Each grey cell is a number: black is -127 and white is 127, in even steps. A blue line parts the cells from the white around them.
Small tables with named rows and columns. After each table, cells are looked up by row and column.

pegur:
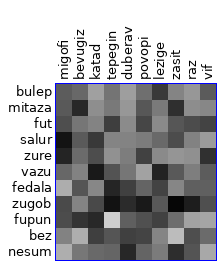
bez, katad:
-64
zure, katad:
-50
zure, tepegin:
17
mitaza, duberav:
23
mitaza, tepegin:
-6
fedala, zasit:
6
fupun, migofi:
-51
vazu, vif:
-35
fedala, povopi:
-27
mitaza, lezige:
-5
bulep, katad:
32
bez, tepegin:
-42
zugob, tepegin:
-109
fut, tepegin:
-65

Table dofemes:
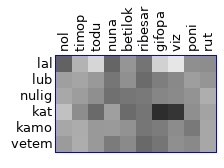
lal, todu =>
86
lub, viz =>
9
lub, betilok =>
16
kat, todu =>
-21
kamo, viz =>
12
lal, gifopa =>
81
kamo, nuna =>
26
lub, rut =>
21
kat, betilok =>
-20
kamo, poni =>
-6
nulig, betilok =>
-9

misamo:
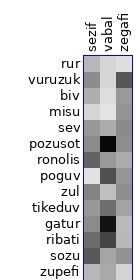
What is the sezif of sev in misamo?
23
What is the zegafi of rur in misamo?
94
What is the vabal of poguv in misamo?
-47
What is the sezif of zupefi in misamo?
55
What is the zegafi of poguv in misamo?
21
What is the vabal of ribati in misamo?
-59
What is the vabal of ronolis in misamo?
25
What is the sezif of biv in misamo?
46
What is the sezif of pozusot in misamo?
11
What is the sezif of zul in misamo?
3
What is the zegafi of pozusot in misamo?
13
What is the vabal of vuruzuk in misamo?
86
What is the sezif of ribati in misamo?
-19
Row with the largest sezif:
poguv

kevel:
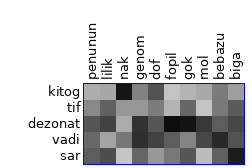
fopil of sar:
-7
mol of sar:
60
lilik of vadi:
35
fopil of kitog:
67
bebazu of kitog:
-4
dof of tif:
-3
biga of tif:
-36
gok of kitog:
52
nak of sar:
69
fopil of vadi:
-34
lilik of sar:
-50
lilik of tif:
-30

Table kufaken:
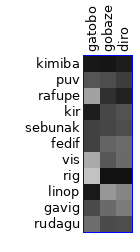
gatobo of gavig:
-53
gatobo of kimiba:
-103
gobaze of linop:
23
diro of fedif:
-20
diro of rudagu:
-50
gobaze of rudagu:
-53
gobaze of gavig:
-21
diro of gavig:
-4
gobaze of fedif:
-27

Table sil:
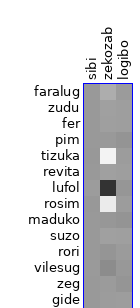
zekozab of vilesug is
12
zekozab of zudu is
32
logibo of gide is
29
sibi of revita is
25
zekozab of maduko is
23
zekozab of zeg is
27
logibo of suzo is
31

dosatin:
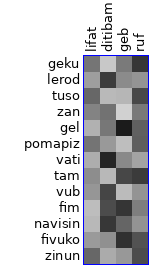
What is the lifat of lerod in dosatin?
30
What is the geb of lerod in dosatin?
11
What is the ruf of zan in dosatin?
-6
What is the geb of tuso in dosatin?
54
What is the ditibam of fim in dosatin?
-51
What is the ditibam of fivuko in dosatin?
16
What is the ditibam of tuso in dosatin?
57
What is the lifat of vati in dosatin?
45

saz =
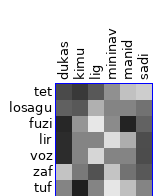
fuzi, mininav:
11
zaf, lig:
-45
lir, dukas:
-83
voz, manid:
4
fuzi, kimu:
21
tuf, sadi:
4
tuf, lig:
4
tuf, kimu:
-96
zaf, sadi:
-39
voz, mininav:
4
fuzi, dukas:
-88
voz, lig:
86
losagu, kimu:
-39
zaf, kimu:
-6
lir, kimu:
4
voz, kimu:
4
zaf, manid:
-13
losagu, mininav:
4
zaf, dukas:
67

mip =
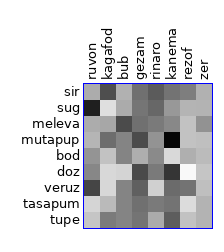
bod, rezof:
47
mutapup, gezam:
-52
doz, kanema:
-74
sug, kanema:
24
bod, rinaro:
10
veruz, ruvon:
-58
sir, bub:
49
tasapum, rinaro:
-5
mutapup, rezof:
66
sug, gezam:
-10
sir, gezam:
-15
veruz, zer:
63
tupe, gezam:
-11
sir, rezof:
-1
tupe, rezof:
66
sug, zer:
51
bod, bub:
4
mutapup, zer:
63
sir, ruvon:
44

